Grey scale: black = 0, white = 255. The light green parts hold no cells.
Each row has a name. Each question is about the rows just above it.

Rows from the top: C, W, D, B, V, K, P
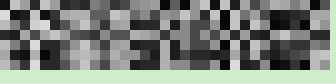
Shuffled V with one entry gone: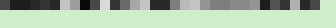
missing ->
| 61 |
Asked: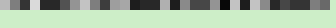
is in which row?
V
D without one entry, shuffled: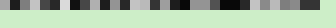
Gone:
| 207 |

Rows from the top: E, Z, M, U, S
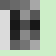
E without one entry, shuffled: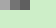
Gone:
| 105 |
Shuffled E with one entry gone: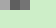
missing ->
| 105 |
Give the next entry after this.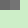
| 167 |

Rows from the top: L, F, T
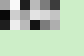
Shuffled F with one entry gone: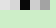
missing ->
| 196 |
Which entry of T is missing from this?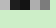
| 237 |
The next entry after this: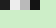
| 124 |
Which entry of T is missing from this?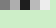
| 19 |
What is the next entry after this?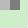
| 60 |
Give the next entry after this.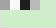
| 124 |

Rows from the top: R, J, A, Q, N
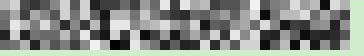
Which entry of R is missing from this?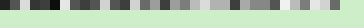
| 74 |
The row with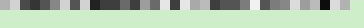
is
R
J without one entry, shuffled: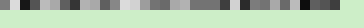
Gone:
| 199 |

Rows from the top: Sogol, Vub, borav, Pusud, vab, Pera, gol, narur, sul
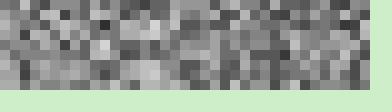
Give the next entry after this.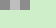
| 99 |
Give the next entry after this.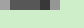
| 119 |

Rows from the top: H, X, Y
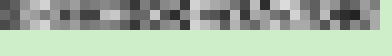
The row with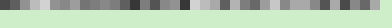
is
Y
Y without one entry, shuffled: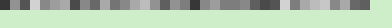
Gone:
| 179 |

